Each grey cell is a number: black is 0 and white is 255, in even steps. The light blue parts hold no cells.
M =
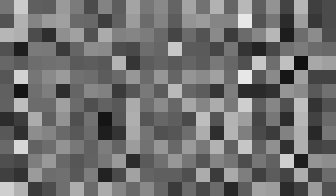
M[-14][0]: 118
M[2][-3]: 109
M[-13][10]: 107
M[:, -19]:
[123, 106, 161, 101, 90, 113, 101, 107, 79, 88, 120, 86, 88, 173]
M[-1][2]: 58
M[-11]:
[81, 30, 122, 121, 59, 101, 141, 138, 78, 73, 109, 102, 199, 91, 90, 70, 117, 52, 35, 72, 113, 124, 108, 104]
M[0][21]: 182
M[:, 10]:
[119, 107, 124, 109, 92, 107, 121, 111, 85, 116, 114, 90, 100, 137]
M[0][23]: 75
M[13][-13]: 102
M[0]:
[118, 203, 95, 93, 154, 123, 75, 131, 93, 164, 119, 137, 100, 164, 114, 178, 101, 184, 95, 147, 67, 182, 63, 75]
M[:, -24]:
[118, 83, 182, 81, 103, 86, 96, 97, 44, 88, 105, 79, 64, 207]
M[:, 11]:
[137, 131, 105, 102, 99, 150, 91, 139, 103, 81, 150, 112, 95, 102]
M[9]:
[88, 47, 141, 132, 105, 88, 108, 30, 52, 170, 116, 81, 86, 110, 173, 46, 180, 127, 74, 59, 130, 175, 40, 119]
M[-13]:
[83, 177, 132, 154, 160, 106, 104, 62, 97, 156, 107, 131, 92, 148, 155, 133, 132, 232, 83, 119, 43, 158, 55, 75]
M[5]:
[86, 210, 118, 138, 155, 113, 109, 92, 106, 151, 107, 150, 101, 149, 138, 161, 108, 231, 87, 138, 22, 160, 66, 66]
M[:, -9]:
[178, 133, 138, 70, 121, 161, 54, 172, 84, 46, 178, 132, 59, 107]
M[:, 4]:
[154, 160, 143, 59, 115, 155, 46, 160, 147, 105, 147, 104, 112, 111]
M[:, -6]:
[95, 83, 135, 35, 199, 87, 42, 95, 69, 74, 97, 118, 64, 162]
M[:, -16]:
[93, 97, 129, 78, 180, 106, 58, 88, 86, 52, 99, 154, 74, 133]
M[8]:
[44, 61, 172, 96, 147, 79, 114, 21, 86, 175, 85, 103, 94, 74, 190, 84, 179, 158, 69, 119, 44, 183, 66, 106]
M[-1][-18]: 107
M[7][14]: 133
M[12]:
[64, 50, 155, 109, 112, 88, 125, 34, 74, 162, 100, 95, 95, 79, 172, 59, 170, 126, 64, 92, 68, 173, 65, 108]
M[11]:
[79, 71, 126, 153, 104, 86, 98, 119, 154, 44, 90, 112, 151, 118, 85, 132, 117, 77, 118, 97, 207, 29, 148, 141]

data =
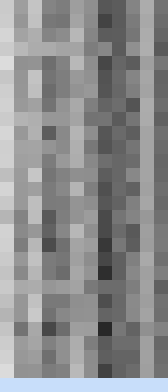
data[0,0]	202
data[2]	[213, 163, 174, 132, 140, 183, 133, 92, 93, 118, 172, 102]
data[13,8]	106
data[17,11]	122
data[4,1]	145
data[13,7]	80
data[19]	[195, 137, 182, 122, 108, 167, 148, 46, 96, 136, 160, 126]
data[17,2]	183
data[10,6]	120
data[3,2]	172
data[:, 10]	[172, 168, 172, 174, 159, 166, 163, 172, 171, 164, 164, 164, 164, 161, 166, 152, 159, 157, 169, 160, 162, 158, 163, 144, 160, 161, 159]
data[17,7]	56
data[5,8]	106
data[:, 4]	[125, 117, 140, 164, 130, 126, 126, 147, 151, 137, 139, 153, 130, 136, 124, 126, 135, 112, 118, 108, 155, 121, 136, 109, 144, 144, 129]
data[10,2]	164
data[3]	[203, 184, 172, 171, 164, 164, 125, 135, 91, 144, 174, 90]
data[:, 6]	[143, 139, 133, 125, 142, 145, 152, 127, 115, 142, 120, 136, 142, 127, 142, 156, 143, 157, 141, 148, 121, 145, 146, 157, 126, 140, 141]
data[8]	[203, 179, 175, 151, 151, 164, 115, 116, 91, 117, 171, 97]
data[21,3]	121
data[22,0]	180
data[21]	[191, 150, 193, 121, 121, 143, 145, 78, 104, 138, 158, 113]
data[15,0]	181
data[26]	[219, 146, 147, 124, 129, 185, 141, 65, 98, 108, 159, 113]
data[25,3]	111
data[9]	[214, 152, 177, 93, 137, 180, 142, 86, 106, 94, 164, 111]
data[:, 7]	[87, 67, 92, 135, 71, 83, 85, 100, 116, 86, 84, 110, 93, 80, 87, 74, 74, 56, 71, 46, 108, 78, 100, 40, 91, 95, 65]
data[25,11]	109
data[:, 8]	[92, 91, 93, 91, 102, 106, 103, 109, 91, 106, 98, 103, 103, 106, 99, 117, 107, 120, 96, 96, 108, 104, 105, 119, 109, 100, 98]

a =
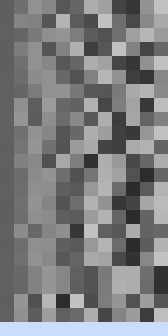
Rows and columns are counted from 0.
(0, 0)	95
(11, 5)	126
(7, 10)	56
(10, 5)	155
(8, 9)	166
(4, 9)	54
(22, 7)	70
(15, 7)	178
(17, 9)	43
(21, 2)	81
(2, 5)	125
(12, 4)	110
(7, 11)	189
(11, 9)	72
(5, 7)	182
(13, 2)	143
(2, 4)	148
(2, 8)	112
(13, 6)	152
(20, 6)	83
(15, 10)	99
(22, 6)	173
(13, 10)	91
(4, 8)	69
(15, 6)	155
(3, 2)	145
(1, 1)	132
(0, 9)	54
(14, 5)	110
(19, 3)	149
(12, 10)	44
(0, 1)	111
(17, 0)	95
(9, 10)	151
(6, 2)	123
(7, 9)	163
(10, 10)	178

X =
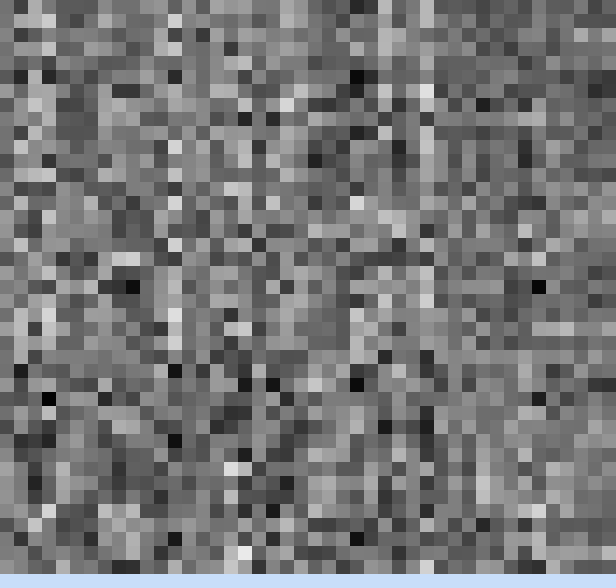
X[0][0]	114
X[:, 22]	[101, 116, 121, 115, 74, 114, 146, 65, 168, 105, 70, 34, 116, 91, 58, 138, 181, 83, 118, 150, 92, 133, 110, 105, 99, 134, 159, 198, 88, 156, 82, 119, 178, 109, 160, 144, 182, 67, 156, 64, 97]
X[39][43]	183
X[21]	[146, 105, 160, 179, 116, 79, 101, 160, 78, 80, 106, 147, 161, 130, 104, 168, 164, 140, 90, 95, 162, 171, 133, 110, 76, 56, 100, 195, 105, 149, 206, 79, 108, 81, 102, 106, 77, 85, 112, 108, 117, 108, 61, 85]
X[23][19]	117
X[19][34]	120
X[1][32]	101
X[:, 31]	[85, 128, 93, 132, 93, 84, 65, 140, 127, 85, 136, 135, 136, 82, 147, 103, 92, 129, 138, 80, 105, 79, 150, 126, 145, 146, 86, 66, 108, 147, 161, 93, 85, 83, 101, 93, 128, 129, 87, 125, 81]
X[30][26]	121
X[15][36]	74
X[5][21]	132
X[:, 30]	[183, 183, 107, 156, 169, 129, 224, 189, 63, 188, 194, 163, 164, 137, 167, 119, 53, 181, 62, 191, 171, 206, 153, 142, 157, 44, 55, 122, 106, 46, 30, 52, 58, 163, 58, 93, 45, 177, 74, 122, 209]
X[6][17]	114
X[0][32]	91
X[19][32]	117
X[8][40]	141
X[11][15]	93
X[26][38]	124
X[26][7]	113
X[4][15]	137
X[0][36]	99
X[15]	[155, 114, 71, 194, 136, 123, 150, 135, 70, 87, 79, 164, 138, 98, 69, 153, 111, 164, 124, 122, 141, 119, 138, 109, 129, 149, 145, 191, 175, 146, 119, 103, 136, 90, 128, 85, 74, 137, 134, 93, 143, 167, 133, 172]
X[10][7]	132
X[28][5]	152
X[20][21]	152
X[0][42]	69
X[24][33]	152
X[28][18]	124
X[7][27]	159
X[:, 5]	[90, 71, 128, 99, 121, 103, 78, 70, 87, 83, 87, 115, 68, 124, 129, 123, 133, 99, 86, 80, 144, 79, 93, 101, 99, 125, 128, 82, 152, 104, 137, 152, 132, 117, 146, 120, 82, 80, 94, 112, 115]
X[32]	[135, 69, 84, 106, 123, 132, 118, 109, 73, 93, 96, 146, 67, 93, 81, 139, 100, 30, 141, 64, 57, 115, 178, 160, 150, 80, 119, 108, 180, 134, 58, 85, 149, 95, 160, 134, 109, 179, 102, 94, 111, 128, 113, 101]
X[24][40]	105
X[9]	[114, 67, 184, 129, 84, 83, 84, 145, 116, 114, 141, 149, 102, 148, 94, 163, 148, 151, 118, 113, 172, 151, 105, 81, 91, 35, 57, 187, 96, 122, 188, 85, 90, 86, 66, 88, 98, 75, 123, 89, 90, 115, 62, 91]
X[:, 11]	[148, 126, 164, 172, 106, 126, 149, 114, 85, 149, 67, 82, 114, 89, 119, 164, 151, 65, 78, 139, 143, 147, 153, 56, 146, 74, 173, 139, 132, 121, 67, 114, 146, 69, 98, 49, 75, 115, 103, 52, 93]
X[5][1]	40
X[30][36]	159
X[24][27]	152
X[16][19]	70
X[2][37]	128

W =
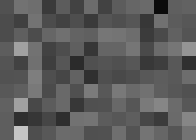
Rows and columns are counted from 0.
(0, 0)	81
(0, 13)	98
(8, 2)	54
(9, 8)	111
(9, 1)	197
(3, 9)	118
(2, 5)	99
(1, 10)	55
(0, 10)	106
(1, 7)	85
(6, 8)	121
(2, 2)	76
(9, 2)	78
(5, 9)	78
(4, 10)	56
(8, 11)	59
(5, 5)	98
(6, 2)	121
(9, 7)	81
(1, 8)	79
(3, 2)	114
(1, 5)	78
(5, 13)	109
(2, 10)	59
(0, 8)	92
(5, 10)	88
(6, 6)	123
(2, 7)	118
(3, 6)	54
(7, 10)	122
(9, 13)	115
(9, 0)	94
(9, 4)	107
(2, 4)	112
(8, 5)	114
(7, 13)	87
